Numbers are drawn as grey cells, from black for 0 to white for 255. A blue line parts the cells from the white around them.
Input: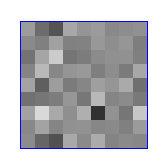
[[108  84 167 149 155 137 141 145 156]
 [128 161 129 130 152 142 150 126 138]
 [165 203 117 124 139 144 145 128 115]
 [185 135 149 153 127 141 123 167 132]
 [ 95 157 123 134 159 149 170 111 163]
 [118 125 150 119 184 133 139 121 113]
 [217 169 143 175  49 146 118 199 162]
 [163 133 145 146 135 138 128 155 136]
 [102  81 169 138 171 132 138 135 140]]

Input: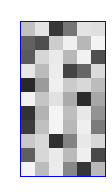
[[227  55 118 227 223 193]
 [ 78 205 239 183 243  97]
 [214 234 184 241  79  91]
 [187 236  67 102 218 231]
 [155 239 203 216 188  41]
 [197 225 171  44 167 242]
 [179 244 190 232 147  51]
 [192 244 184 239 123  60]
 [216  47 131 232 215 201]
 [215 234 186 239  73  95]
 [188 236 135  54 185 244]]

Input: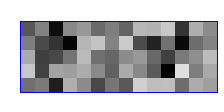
[[130  14 137 153 107 126 100 183 179 200  52 174 140  87]
 [ 75  52   5 181 196 130 203  76  34 113  10 109 131 126]
 [ 63  72 116 186 112 102 140 152 104  64 122 142 188 171]
 [ 66 163 158 172 137  97 170 136  90   1 223 126 169 199]
 [122  30 175 139  72 118  89 208 189 191 108 172 159 111]]

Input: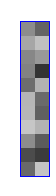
[[100 140]
 [192 166]
 [153 135]
 [ 51 130]
 [178 109]
 [106 182]
 [ 96 183]
 [179 198]
 [ 92 141]
 [ 60  76]
 [196 105]]

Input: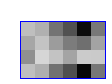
[[176 115  81  12 120 190]
 [195 156 124 111 163 166]
 [214 195 164 203 202 144]
 [175 113  79   8 119 191]]

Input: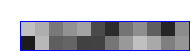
[[174 121 146 163  74  44 116 142  95  37 140 192]
 [184  95 101  65  66 118 153 192 169 127 150  28]]

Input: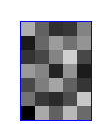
[[ 97  48  54 131 174]
 [103 156 114 148  26]
 [ 71 132 207  71  52]
 [132  36 147  28 154]
 [126 164  97  53  73]
 [ 56  42  76 200 114]
 [169  97 184 106   0]]

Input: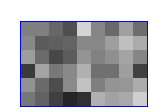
[[127 103  79 212 134 105 160 109 127]
 [ 91  95 100 136 135 158 191 171 136]
 [107  71  92 148 129 143 164 134 157]
 [164 120 137 176 112 112 158  65  58]
 [106  77 138 194 127 148 150 172 146]
 [ 98  64  36  48 176 162 169 206 119]]
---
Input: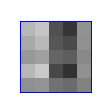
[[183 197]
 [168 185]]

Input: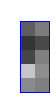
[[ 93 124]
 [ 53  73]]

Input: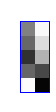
[[129 248]
 [103 220]]

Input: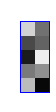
[[211 113]
 [ 73  99]]

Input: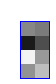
[[135 123]
 [ 26  78]]

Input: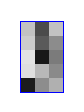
[[194  75]
 [204  90]]

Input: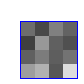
[[109  72]
 [ 63 152]]

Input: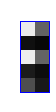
[[235  99]
 [ 16   8]]
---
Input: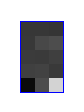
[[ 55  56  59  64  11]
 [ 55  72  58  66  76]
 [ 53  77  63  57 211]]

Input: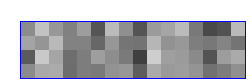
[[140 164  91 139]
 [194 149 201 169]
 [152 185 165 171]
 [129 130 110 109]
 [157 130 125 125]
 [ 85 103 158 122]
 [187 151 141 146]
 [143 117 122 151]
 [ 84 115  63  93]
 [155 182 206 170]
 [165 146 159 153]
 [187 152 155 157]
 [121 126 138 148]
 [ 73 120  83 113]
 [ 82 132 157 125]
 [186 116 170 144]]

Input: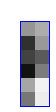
[[150  48  66  18 166 119]
 [173 153  90 124 242 237]]

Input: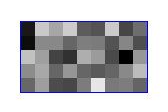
[[ 24  13 193 140 103]
 [201 137 159 168 158]
 [166 136  67 102  76]
 [204 102  49 150  71]
 [ 92 126 174 102 124]
 [ 84 123 155  90 230]
 [202  83  74 101 121]
 [ 70 134   0 137 125]
 [109  78 150 188 100]]

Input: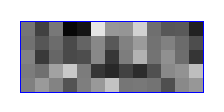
[[117 113 130 124 128]
 [ 65  86  57 112 154]
 [120 108 102 162 131]
 [  7  74  73 201  83]
 [ 20 100  77 124 126]
 [228 136 136  54 153]
 [151  88  55  40 195]
 [149 129 125  66 118]
 [209 155 178  44 120]
 [111 114 115  80 115]
 [ 87 129 144 137  79]
 [ 89 107 109 146 137]
 [ 33  77  53 190 151]]

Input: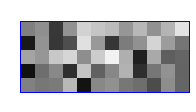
[[128  25 164  17 129]
 [143 147 150 110 119]
 [ 56  55 200 136 122]
 [146  78 214  47 184]
 [210 224 142 196  19]
 [197 153 204  97 136]
 [188  54 242 135 145]
 [150 124 175 178 119]
 [183 145  32  46 110]
 [145 212 169 118  76]
 [180 156  94 146 141]
 [227 117 101 100 101]]

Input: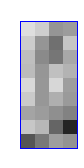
[[222 204 190 187 216 202 164 199  85]
 [206 149 138 150 151 151 156 183 120]
 [149 112 118 192 215 175 143 101 158]
 [156 197 168 179 158 154 130  36 147]]

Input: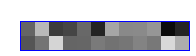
[[101  85]
 [185 116]
 [ 60 213]
 [ 69 101]
 [104 102]
 [ 35 122]
 [166 114]
 [137 118]
 [138 131]
 [150 120]
 [ 11 217]
 [ 36 173]]
